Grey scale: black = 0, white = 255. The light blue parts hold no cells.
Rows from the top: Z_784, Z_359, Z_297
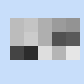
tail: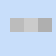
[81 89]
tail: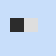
[181 230]
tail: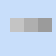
[147]
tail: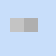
[155 147]
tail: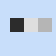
[230]
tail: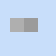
[147]
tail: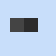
[222 181 230]

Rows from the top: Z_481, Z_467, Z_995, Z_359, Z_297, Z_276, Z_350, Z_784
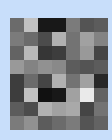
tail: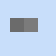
[84 99]
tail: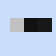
[161 234  99]
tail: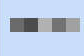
[131]
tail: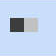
[ 17  24 161 234  99]
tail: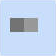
[69]

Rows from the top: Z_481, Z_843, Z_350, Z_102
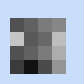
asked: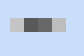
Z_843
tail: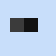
[ 75 149]

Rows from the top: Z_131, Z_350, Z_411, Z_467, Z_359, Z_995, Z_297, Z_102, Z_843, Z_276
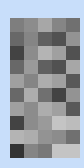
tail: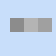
[81]
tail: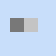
[196]

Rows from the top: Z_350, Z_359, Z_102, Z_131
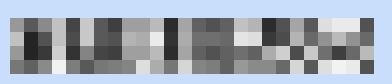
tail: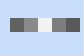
[119 125 132 222 172 119 214 132 125  97 152 138 138 105 214  89 222 242
 234  82]
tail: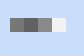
[125  89 119 125 132 222 172 119 214 132 125  97 152 138 138 105 214  89
 222 242 234  82]
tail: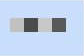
[ 82 180 172 234  51 172 111 111 105 228 222  57  76 180 105 146 186 146
 105]

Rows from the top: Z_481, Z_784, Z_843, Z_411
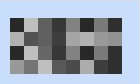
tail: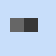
[130  40 122  47]
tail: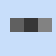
[ 40 122  47]

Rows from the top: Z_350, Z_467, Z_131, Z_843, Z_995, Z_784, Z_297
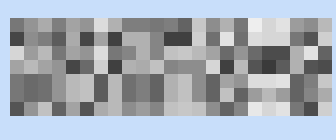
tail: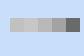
[148 106  76  76 177 226  99]
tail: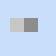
[177 119 238 214 226 156 141 185]
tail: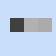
[193 133 141 141 214  64 185  84  58  92 177  84  76]
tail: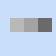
[148 106  76  76 177 226  99]
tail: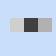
[171 193 133 141 141 214  64 185  84  58  92 177  84  76]
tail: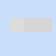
[119  84 207]
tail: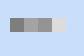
[177 126 126 119 126  99 199 141 177 119 238 214 226 156 141 185]

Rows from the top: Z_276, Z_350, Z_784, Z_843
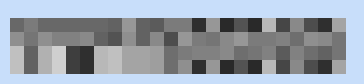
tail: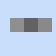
[ 77 151 123 117 137 151 123 123 129 110 143 137 117]
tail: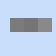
[151 123 123 129 110 143 137 117]

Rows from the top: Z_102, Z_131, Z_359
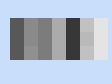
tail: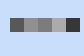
[193 228]
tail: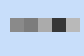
[228]
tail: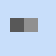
[124 171  55 193 228]
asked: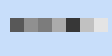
Z_359
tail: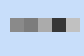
[228]
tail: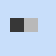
[228]

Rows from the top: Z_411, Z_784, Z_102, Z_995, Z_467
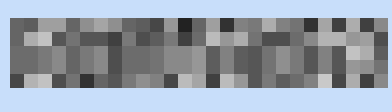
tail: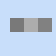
[115  50 165  64 173  64 137]
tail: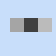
[151  86 121  93 108 129 201  71 173  64 137]
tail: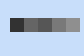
[129  71 187 165  64 187 151  86 121  93 108 129 201  71 173  64 137]
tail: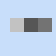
[ 86  86  64 121  78  93 121  64 108 187 151 173 115  78  78 108 137 179
 179 151 159  78]
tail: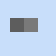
[ 64 108 187 151 173 115  78  78 108 137 179 179 151 159  78]

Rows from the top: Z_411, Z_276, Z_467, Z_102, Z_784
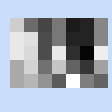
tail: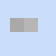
[147  91 254 126  99]
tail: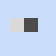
[232  47   5 238]

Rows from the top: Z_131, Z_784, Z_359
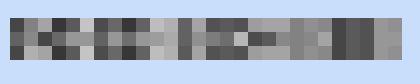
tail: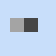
[ 90  82 151 151]
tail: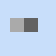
[144 124 110 183  76  90 136 130 136 164  70  90  82 151 151]
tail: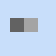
[ 82  90  82 157 164 164 130 144 136  70  90  82 151 144]
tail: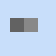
[ 70 104 151 151  98 151 110 151 157 170  98 144 124 110 183  76  90 136
 130 136 164  70  90  82 151 151]

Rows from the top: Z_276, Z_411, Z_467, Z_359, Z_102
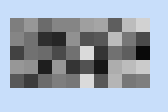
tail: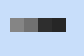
[145  82  88 188 119  74]
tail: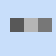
[126]
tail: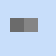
[133 159 165  94 188 210]
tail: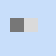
[ 88 181 119 126]

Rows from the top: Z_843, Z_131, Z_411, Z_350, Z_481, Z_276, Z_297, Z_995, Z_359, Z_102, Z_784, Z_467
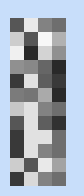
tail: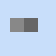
[41]
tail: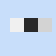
[144]
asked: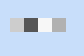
Z_131
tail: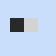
[144]
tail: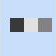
[110]
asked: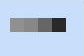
Z_350
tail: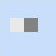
[110]

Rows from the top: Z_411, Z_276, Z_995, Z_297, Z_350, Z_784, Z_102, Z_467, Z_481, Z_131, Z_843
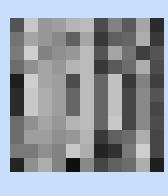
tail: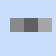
[ 57  96 102 173  57]
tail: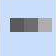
[76]
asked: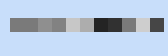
Z_131

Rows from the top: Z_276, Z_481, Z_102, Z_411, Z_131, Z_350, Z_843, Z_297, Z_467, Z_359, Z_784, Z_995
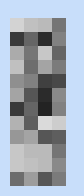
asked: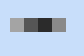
Z_350
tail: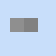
[64 72]
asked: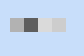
Z_297
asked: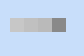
Z_784
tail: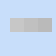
[137]
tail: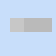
[117]
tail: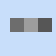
[123]

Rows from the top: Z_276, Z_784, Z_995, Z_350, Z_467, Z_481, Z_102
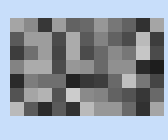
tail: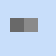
[119 198  75]
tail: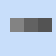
[ 55 105]
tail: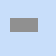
[42 29]

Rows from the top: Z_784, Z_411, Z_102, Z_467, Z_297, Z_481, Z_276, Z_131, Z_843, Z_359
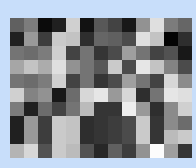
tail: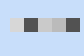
[ 39  96  61 146 252 159  53]
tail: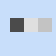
[ 3 46]
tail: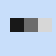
[230 153 215  46 116 230 223]
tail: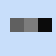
[ 32 208  18  88  67  24 146 223 124 102]

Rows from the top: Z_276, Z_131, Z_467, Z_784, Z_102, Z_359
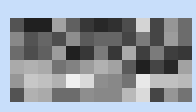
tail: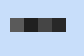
[162]
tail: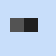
[ 32 162  96  55  40  48  77 212  69 150 108]
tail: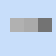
[130 156 177 162  90  32  69  40 162]
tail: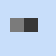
[170  62 123  62  55]
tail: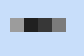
[ 55 170  62 123  62  55]
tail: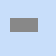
[185 218  69 150 115]

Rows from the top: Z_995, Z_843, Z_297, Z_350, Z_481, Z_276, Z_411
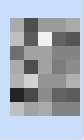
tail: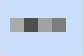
[140]
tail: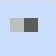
[241  98  85]
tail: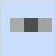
[124 140]
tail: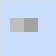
[170 132 132]
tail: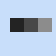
[98 92]
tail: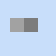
[140]
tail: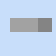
[132]

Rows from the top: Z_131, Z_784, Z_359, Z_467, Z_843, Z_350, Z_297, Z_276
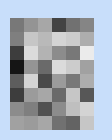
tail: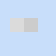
[161]
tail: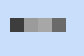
[198  87]
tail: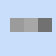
[ 99 198]
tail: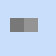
[167  67 113 133]

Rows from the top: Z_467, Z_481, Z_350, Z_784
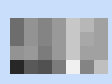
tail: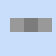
[199 161 161]
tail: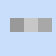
[161]
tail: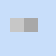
[161]
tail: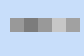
[161]
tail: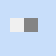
[191]

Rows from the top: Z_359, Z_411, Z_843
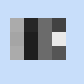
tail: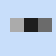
[85]
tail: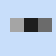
[233]

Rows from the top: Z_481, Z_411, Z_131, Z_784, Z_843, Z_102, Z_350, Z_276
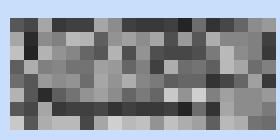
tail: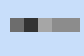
[122]
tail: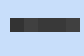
[ 36 109  51 166 140 140 122]
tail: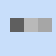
[109 128]
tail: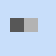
[ 79 147  79  71  71  79 122 185 140 128  57]
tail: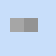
[173 134 122  95 102 102  51  71 102 160  57]
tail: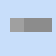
[153]
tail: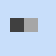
[140  64  57  57  64  36 109  51  71 102 140 153]

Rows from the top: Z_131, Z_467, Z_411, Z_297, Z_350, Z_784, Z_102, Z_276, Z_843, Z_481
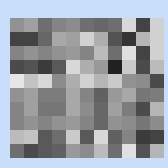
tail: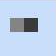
[67]
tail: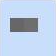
[216  67 209]
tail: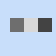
[209]
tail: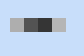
[209]
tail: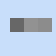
[118 140]
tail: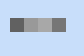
[124]
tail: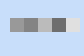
[ 67 209]

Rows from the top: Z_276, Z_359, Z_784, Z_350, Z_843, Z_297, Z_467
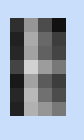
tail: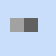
[68]
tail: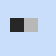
[112  76]
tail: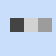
[120]

